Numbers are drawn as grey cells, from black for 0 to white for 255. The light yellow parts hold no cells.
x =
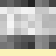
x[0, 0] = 88
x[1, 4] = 241
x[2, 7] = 179
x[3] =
[201, 245, 207, 222, 198, 215, 181, 183]
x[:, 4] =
[34, 241, 221, 198, 239, 84, 54]
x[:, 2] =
[80, 229, 186, 207, 188, 98, 87]
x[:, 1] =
[101, 219, 239, 245, 232, 112, 122]
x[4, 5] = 215
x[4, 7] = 195
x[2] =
[190, 239, 186, 202, 221, 206, 184, 179]
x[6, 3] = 75
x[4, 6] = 204
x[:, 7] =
[66, 223, 179, 183, 195, 103, 71]
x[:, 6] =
[110, 199, 184, 181, 204, 131, 129]

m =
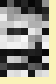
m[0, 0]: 9
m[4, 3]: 27
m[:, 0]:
[9, 184, 235, 206, 186, 235, 232, 16, 29, 72, 19]
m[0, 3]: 37
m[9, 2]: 33
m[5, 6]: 226
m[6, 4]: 180
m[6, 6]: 242
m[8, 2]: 199
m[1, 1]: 152
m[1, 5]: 17
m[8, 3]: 144
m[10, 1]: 226
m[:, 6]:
[143, 33, 62, 195, 16, 226, 242, 7, 228, 27, 224]
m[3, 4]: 176
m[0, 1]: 93
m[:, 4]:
[7, 61, 180, 176, 232, 156, 180, 33, 10, 94, 22]
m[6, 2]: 242
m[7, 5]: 28
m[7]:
[16, 20, 14, 25, 33, 28, 7]

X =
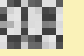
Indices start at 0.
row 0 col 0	228
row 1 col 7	82
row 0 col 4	99
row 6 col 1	88
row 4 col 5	223
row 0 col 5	90
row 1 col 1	209
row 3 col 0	161
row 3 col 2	221
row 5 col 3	133
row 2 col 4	220
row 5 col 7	229
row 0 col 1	89
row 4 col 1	227
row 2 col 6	63
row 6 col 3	204
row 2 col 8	229
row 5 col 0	227

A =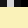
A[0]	21
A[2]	16
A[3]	1

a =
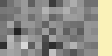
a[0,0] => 86
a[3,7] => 150
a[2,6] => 154
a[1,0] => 120
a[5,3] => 172
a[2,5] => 137
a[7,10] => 85
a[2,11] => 151
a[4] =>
[125, 116, 34, 107, 135, 114, 157, 92, 147, 95, 129, 93, 149, 137]
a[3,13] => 148
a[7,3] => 127
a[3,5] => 134
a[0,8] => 100
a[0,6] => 143
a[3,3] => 151
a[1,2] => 118
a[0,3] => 154
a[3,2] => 99
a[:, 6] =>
[143, 179, 154, 100, 157, 79, 69, 67]
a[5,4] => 153
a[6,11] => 142
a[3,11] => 111
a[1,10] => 144
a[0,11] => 147
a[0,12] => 111
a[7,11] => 115
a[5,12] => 148
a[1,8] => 156
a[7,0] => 153
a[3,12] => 150
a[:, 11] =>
[147, 154, 151, 111, 93, 121, 142, 115]
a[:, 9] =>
[149, 176, 157, 119, 95, 132, 148, 110]
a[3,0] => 122
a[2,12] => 114
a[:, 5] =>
[138, 141, 137, 134, 114, 144, 159, 128]
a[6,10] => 179

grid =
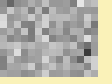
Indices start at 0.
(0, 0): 141
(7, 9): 145
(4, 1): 177
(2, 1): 151
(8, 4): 158
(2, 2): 160
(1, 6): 124
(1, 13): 151
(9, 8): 164
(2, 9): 186
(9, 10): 162
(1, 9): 154
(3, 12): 191
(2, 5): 162
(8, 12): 191
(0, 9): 157
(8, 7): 167
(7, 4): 167
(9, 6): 176
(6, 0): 183
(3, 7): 145
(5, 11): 169
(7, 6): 182
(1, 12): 154
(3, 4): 128
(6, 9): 170
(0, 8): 152
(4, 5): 201
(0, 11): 230
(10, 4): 149
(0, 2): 142
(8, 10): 138
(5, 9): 153
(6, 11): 136
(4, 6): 129

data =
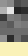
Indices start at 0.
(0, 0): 147
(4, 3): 108
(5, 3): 78
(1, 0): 177
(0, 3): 89
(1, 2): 35
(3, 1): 91

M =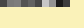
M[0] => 70
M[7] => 147
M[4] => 98
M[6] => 199

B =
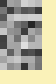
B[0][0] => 58
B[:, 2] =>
[154, 122, 207, 116, 139, 113, 163, 164, 200, 159]
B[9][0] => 197
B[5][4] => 137
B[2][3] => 202
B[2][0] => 87
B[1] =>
[119, 63, 122, 85, 95, 58]
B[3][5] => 91
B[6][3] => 223
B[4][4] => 167
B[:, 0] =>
[58, 119, 87, 146, 198, 64, 67, 190, 163, 197]
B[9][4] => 160
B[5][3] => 193
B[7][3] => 70
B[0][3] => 210
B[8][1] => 187
